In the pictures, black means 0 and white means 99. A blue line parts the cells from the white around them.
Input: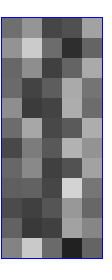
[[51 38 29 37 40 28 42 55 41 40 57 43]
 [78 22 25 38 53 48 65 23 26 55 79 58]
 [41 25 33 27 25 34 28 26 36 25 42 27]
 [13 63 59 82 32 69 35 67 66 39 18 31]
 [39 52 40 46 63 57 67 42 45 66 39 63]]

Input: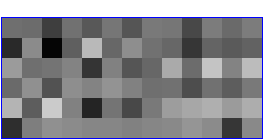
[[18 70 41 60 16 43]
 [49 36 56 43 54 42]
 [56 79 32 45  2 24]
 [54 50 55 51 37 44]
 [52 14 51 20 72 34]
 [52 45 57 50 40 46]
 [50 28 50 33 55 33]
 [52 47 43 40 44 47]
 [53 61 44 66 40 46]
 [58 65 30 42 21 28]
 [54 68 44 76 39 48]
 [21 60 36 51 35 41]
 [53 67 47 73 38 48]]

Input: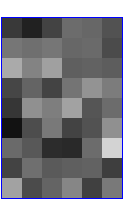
[[63 26 41  7 21 27 66 46 22]
 [29 43 34 30 56 39 51 43 13]
 [39 35 17 47 49 26 62 46 26]
 [52 37 16 26 63 45 37 40 42]
 [25 38 42 32 33 57 38 41 40]
 [47 24 82 56 42 48 36 29 32]]

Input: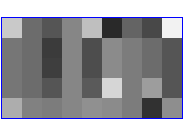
[[67 46 46 46 78]
 [50 42 42 42 42]
 [48 33 24 23 33]
 [52 52 52 52 52]
 [56 35 30 30 74]
 [54 83 54 54 16]
 [48 48 48 48 39]
 [19 61 42 42 28]
 [55 33 33 33 94]]

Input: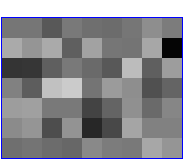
[[43 54 61 50 20 66 46]
 [45 58 62 36 21 58 46]
 [42 30 47 75 37 66 34]
 [40 57 47 79 47 37 47]
 [53 15 26 45 41 63 43]
 [48 28 39 60 34 46 42]
 [47 64 56 55 73 45 46]
 [65 50 41 31 37 65 55]
 [58 50 52 39 61  2 48]]

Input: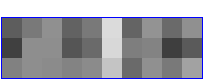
[[50 25 36]
 [55 55 47]
 [54 55 56]
 [51 33 38]
 [54 41 47]
 [76 84 85]
 [41 49 39]
 [56 51 57]
 [47 24 41]
 [63 35 56]]

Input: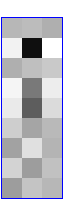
[[61 82 63 80 91 95 68 94 71]
 [76 61 87 64 36 47 74  6 73]
 [71 75 70 72 85 92 78 99 68]]
